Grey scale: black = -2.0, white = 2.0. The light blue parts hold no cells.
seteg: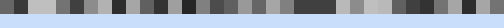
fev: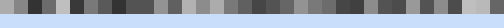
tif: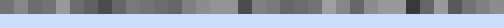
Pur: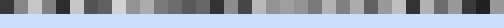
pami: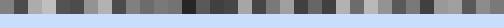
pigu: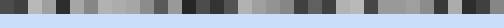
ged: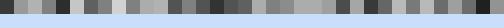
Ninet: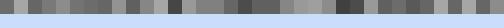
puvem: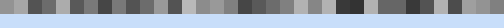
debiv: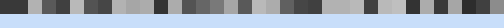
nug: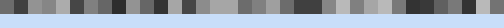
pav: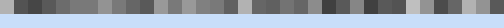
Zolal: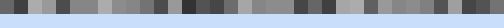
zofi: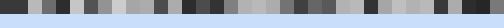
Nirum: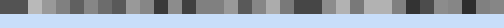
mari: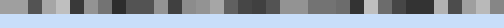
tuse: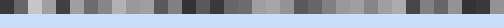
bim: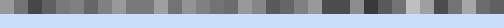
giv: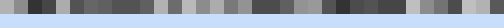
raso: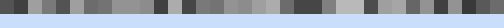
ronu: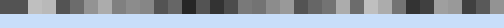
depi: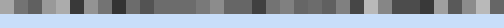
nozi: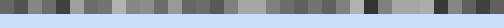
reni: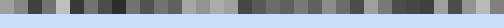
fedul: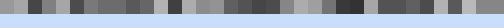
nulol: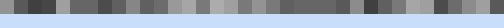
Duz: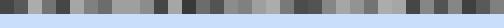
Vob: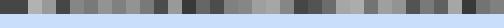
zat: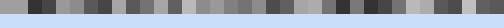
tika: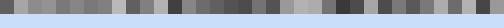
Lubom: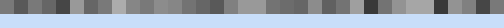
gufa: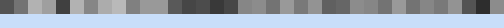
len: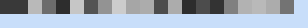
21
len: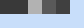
5

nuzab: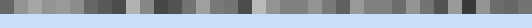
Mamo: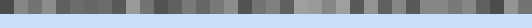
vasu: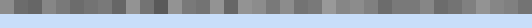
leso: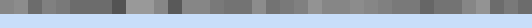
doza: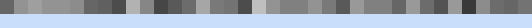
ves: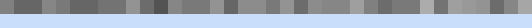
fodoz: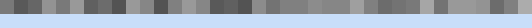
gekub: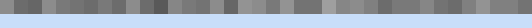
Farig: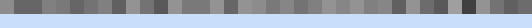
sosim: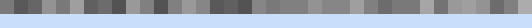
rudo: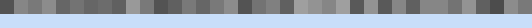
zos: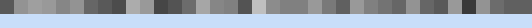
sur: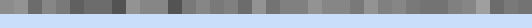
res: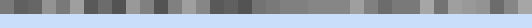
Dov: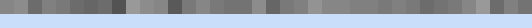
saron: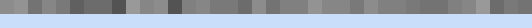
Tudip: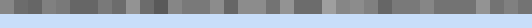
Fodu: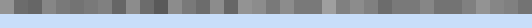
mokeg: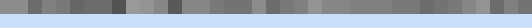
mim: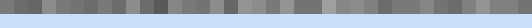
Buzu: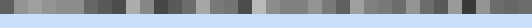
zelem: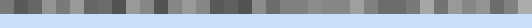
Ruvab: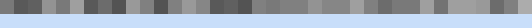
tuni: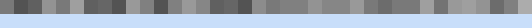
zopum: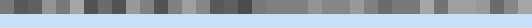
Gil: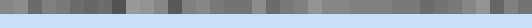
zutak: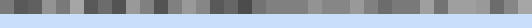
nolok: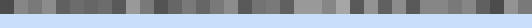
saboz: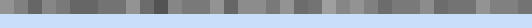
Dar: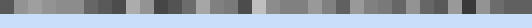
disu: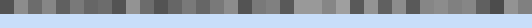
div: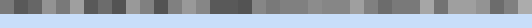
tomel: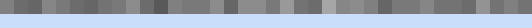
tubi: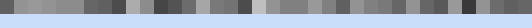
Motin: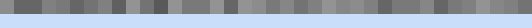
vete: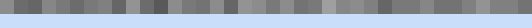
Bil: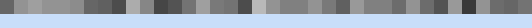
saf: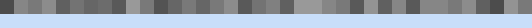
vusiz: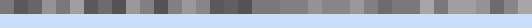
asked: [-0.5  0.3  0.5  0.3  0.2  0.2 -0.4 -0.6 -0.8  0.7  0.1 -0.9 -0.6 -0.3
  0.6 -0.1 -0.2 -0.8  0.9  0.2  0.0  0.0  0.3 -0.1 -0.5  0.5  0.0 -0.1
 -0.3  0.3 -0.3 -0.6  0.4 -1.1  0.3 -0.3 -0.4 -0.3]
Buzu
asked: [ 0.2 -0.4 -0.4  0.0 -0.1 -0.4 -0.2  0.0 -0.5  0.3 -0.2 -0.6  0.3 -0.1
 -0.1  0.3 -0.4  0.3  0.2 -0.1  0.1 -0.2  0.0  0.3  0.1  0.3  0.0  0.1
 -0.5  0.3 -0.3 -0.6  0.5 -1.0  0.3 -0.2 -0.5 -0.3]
Farig
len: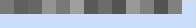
13
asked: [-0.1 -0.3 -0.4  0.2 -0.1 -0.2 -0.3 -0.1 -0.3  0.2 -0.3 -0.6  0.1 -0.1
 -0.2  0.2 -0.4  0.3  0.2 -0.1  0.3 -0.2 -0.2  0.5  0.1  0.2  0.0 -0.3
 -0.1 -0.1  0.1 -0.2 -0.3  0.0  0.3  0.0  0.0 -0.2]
mim

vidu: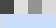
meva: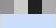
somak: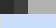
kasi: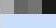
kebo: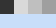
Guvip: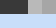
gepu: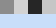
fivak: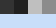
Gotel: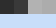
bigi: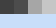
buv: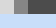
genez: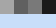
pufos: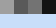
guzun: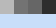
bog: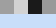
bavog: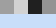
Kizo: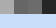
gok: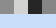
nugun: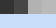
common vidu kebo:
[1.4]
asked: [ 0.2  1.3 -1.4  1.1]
gepu
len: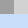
2
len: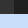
2

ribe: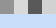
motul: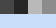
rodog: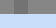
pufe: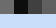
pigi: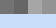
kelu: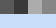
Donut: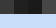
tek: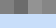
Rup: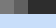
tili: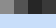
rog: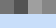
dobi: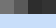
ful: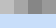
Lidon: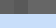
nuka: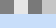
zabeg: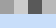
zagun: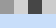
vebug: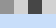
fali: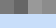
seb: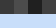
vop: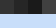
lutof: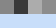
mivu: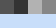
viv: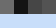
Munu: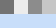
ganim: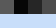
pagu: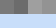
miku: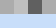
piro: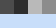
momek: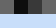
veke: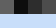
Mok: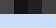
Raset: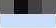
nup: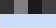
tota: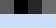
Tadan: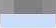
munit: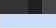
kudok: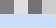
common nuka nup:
[0.0]
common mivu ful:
[0.1]
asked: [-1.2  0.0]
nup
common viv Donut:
[-0.9]
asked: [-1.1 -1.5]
Donut

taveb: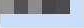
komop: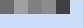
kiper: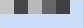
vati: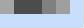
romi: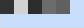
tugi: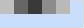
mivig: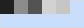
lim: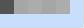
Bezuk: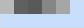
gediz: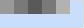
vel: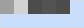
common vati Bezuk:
[0.6]
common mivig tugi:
[0.2]
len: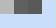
3
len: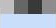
4
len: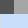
2

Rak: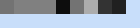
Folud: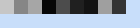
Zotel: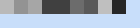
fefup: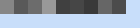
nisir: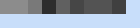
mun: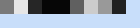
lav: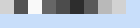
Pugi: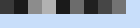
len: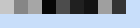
9
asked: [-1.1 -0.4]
fefup

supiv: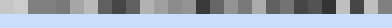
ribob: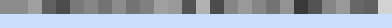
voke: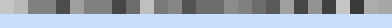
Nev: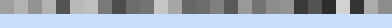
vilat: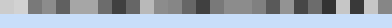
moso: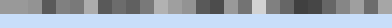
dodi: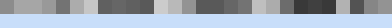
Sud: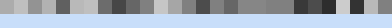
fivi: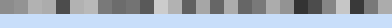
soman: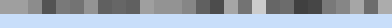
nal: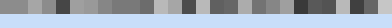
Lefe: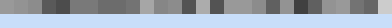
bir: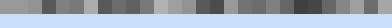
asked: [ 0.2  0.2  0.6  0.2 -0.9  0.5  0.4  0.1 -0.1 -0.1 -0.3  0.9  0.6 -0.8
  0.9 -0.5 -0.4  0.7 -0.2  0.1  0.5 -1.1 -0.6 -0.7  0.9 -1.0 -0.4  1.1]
nal
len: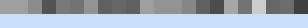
22
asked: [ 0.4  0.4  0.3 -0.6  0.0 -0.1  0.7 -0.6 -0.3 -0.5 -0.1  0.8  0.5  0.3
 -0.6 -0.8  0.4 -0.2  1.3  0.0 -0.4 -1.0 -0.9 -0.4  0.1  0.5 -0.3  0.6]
moso
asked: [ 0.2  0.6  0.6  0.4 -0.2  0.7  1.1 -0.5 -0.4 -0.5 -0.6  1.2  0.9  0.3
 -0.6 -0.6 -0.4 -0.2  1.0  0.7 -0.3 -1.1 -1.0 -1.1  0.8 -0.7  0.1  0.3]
dodi
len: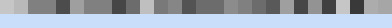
28

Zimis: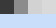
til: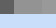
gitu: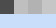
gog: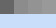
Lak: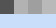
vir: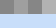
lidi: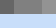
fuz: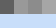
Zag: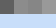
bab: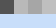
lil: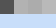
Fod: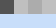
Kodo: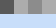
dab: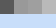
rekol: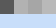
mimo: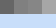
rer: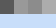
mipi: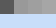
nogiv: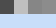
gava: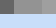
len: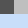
2
